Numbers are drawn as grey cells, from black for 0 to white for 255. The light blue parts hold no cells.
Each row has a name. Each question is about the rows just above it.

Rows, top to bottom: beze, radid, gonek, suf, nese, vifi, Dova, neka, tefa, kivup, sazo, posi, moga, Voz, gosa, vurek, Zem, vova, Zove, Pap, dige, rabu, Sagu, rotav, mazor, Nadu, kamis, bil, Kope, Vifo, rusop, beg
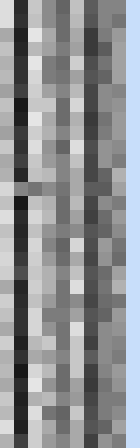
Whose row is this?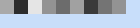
bil
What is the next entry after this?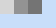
[221]
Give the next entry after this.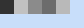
[85]
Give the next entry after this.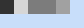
[85]
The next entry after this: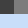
[154]
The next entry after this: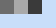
[124]

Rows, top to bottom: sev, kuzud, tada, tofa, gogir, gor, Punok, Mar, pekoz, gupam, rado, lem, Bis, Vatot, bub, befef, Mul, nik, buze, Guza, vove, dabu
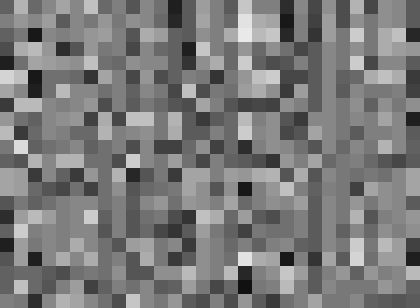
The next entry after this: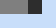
[135]
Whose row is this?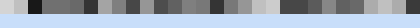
gor
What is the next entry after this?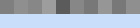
[135]
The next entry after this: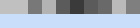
[143]

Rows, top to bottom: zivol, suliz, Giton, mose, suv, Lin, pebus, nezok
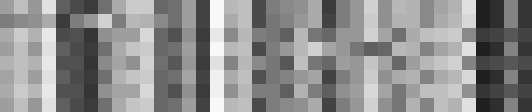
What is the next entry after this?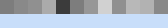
[164]
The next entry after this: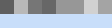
[111]
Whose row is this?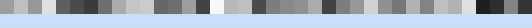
nezok
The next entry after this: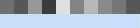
[191]
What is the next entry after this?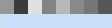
[191]
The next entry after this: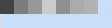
[131]
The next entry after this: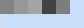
[151]

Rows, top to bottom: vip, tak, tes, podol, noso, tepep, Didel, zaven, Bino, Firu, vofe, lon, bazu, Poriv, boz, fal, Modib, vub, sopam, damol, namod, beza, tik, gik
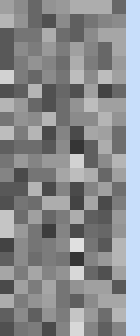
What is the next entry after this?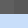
[153]
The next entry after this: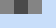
[160]
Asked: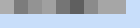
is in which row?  beza

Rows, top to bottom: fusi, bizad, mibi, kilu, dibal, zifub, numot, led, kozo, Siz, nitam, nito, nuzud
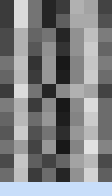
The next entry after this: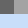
[184]
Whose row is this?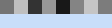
dibal

